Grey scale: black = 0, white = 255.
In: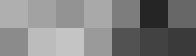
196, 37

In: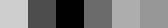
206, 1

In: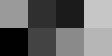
198, 1

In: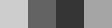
205, 53

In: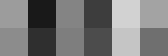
210, 25

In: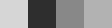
214, 46

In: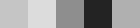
220, 35

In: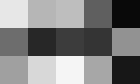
245, 9

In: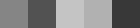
196, 56
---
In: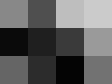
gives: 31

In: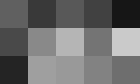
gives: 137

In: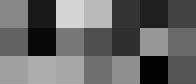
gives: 8

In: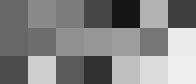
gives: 110

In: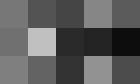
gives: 192

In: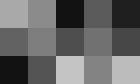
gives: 125

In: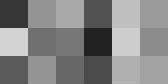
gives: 111
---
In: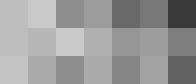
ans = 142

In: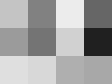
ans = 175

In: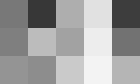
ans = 202

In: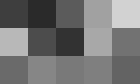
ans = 121

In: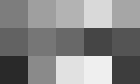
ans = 225

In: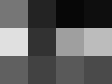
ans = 89
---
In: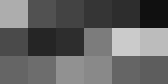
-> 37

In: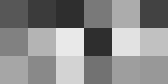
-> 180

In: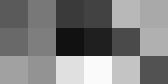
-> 126

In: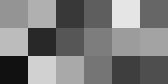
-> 40

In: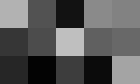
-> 76

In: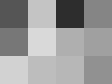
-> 217

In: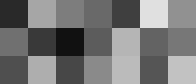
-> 57
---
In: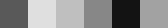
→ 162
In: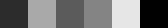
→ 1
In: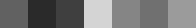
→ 155
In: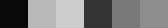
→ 141
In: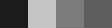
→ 94
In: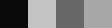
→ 167
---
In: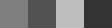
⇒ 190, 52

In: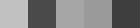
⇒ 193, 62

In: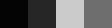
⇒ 203, 4

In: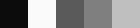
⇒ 250, 12

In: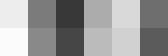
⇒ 251, 56

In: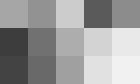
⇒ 241, 61

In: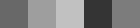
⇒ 193, 52

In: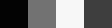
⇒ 247, 3

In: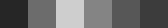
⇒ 206, 38
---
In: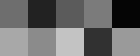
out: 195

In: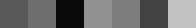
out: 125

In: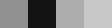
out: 19

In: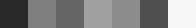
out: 140

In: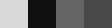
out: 15

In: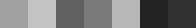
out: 183
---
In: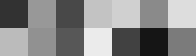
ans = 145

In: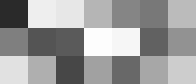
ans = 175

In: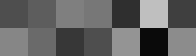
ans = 106

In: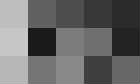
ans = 117

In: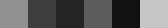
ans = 62

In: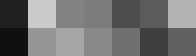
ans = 150
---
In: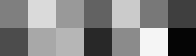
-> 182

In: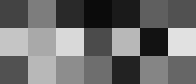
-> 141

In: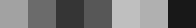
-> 53

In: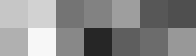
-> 136

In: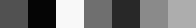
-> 248

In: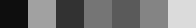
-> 50

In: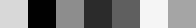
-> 141

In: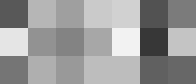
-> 153

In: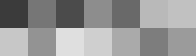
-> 223

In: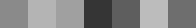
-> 160
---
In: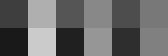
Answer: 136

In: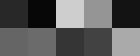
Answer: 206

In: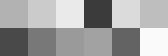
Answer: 59

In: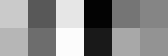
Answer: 3

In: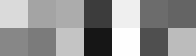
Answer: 239

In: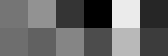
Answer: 0
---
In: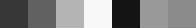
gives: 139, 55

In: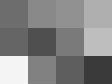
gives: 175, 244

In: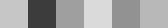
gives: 184, 198

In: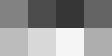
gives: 100, 188

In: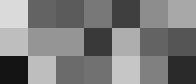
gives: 168, 20

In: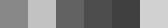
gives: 209, 136

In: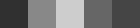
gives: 69, 48
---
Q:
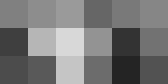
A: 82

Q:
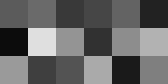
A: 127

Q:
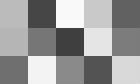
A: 217

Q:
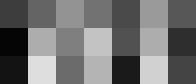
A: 68

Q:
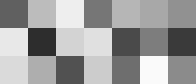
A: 139

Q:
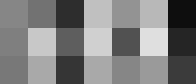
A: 59

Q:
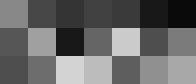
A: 168

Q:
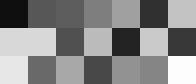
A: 253

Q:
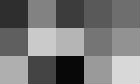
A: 216

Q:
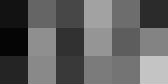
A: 196
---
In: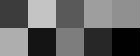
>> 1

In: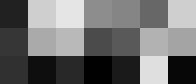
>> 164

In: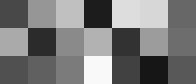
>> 109

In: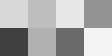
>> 244

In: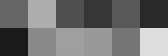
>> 221

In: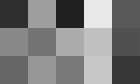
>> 80

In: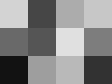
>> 125
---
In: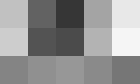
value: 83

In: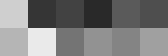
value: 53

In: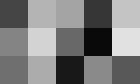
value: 211

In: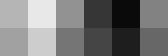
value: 232

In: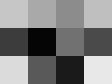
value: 5

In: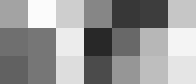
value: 118

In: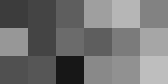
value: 68

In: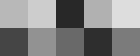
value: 205

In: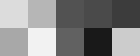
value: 182

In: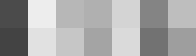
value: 237
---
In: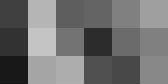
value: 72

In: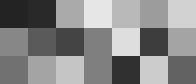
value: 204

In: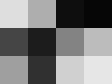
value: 208

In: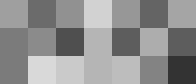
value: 131

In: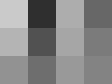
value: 153

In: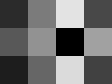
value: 219
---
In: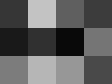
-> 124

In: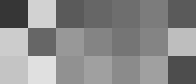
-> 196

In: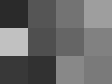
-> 56

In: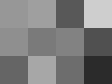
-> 101

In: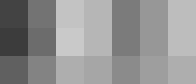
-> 96

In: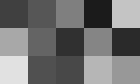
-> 225

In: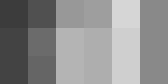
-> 67

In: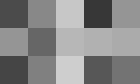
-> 69

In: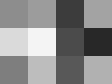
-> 126
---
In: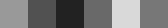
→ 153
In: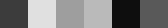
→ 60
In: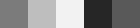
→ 123
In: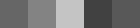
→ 102
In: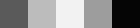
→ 90
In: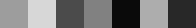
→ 157
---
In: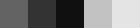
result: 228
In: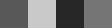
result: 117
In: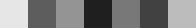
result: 188
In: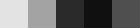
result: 79
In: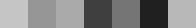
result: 184
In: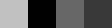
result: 57
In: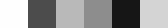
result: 212
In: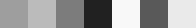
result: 234
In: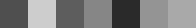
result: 169
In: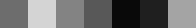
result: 164
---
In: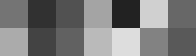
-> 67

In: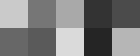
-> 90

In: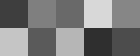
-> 90

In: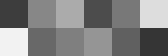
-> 104

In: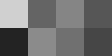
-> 139

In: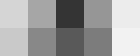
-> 136

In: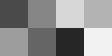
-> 101

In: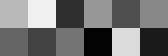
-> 66
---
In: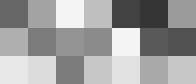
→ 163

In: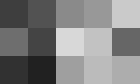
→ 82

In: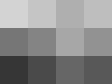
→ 197

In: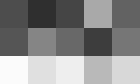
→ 47

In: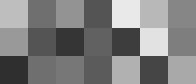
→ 111

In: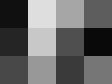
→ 222

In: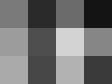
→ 42
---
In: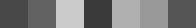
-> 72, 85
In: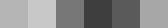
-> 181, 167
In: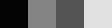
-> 4, 225
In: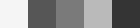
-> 245, 52
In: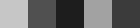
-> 198, 59
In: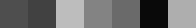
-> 78, 174
